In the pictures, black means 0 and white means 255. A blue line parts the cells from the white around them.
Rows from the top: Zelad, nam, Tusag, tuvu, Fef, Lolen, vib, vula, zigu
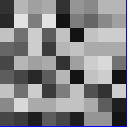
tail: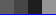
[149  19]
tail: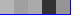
[137 182 182]
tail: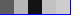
[19]
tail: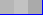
[170 170]
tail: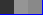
[182 182]
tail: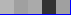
[205 217 113]

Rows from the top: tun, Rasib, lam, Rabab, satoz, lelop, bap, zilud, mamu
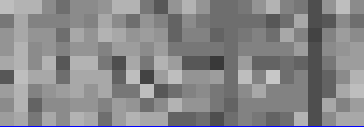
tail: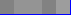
[157 139 157 119 119 119 119 110 130 130 130 130 157  78 139 148 157]
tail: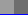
[190 130 199 110 130  78  99 139 179]
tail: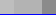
[110 139 139 148 179 179 119  87 148 179 148 110 110 119 148 179 130 119
  78 148 190 139]
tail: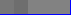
[130 157  78 139 148 157]
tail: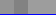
[139 157 119 119 119 119 110 130 130 130 130 157  78 139 148 157]

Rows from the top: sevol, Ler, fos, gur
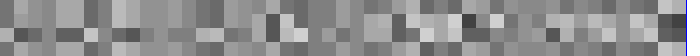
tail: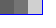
[168 196  96  96 137 127 146 156  86 177 127 156 196 146 168 196  96  86]
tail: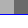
[127 106 168 156 116 146 137 137 146 116 137 127 106 137 116 106 196 177]
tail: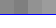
[ 86 177 127 156 196 146 168 196  96  86]
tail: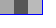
[208 127 156 116 137 168 168  96 116 208 168 196  96  96 137 127 146 156
  86 177 127 156 196 146 168 196  96  86]
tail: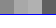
[196 177 168 208  66 137 208 116 146 127 177 186 156 186 168 146 196 168
  86  66]

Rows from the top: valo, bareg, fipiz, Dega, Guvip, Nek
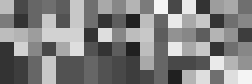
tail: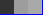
[111]
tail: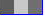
[169 135 180 123 244  72 234  51 157 169 111]
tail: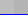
[157 210 210 210  51 222 135 189 200  93 146 135  93 180 146  61]
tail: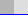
[111 222 244]
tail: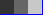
[ 82 200 111  51  93  32 189 102 234 169 200  51 111 135]
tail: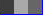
[ 72  72  82 234 180 146]
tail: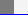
[ 72 234  51 157 169 111]

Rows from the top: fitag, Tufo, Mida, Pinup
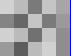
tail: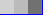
[197 142]
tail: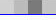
[166]
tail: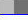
[197 142]
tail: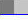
[166]
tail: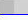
[142]

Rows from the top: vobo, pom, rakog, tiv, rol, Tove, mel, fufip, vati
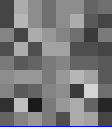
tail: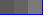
[132 100 100  89]
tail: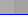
[69]
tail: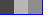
[111 141 172  89  69]
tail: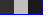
[122 152 172 100  38]
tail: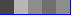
[172  89  69]

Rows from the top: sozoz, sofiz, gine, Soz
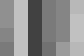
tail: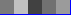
[184]
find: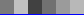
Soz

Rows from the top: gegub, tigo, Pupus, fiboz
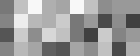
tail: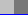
[ 64 203 132 153]
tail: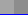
[193  73 175]

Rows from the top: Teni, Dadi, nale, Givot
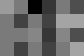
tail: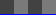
[164]
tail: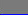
[134  54 134  78]
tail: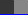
[78]
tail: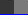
[78]

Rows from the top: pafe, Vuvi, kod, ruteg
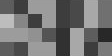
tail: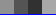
[93 40]
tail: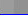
[ 84  49 168  93  40]
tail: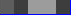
[ 73 168 112]
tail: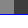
[156  61  73 168 112]
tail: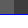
[156 156  61  73 168 112]
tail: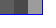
[156  49 168  61 122]

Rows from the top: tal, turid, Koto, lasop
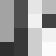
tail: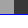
[206 241]
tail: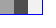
[66]
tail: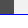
[66]
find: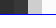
lasop
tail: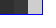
[251]

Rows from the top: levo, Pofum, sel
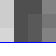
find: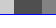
levo
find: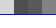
sel
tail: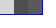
[130]
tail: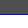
[130]
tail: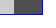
[130]
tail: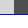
[ 89 130]
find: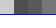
Pofum

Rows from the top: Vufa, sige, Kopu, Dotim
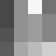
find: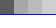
Dotim
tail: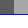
[187 207]

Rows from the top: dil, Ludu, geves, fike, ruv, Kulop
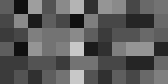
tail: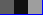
[ 83 138 180  48 149 138  71 105 115]
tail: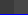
[127 115 115 138  94  59  83  83 105  94]
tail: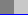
[ 27  48 127 149 149  37]
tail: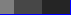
[105]
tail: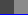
[ 27  94  71  16 127  71  71  37  37 105]

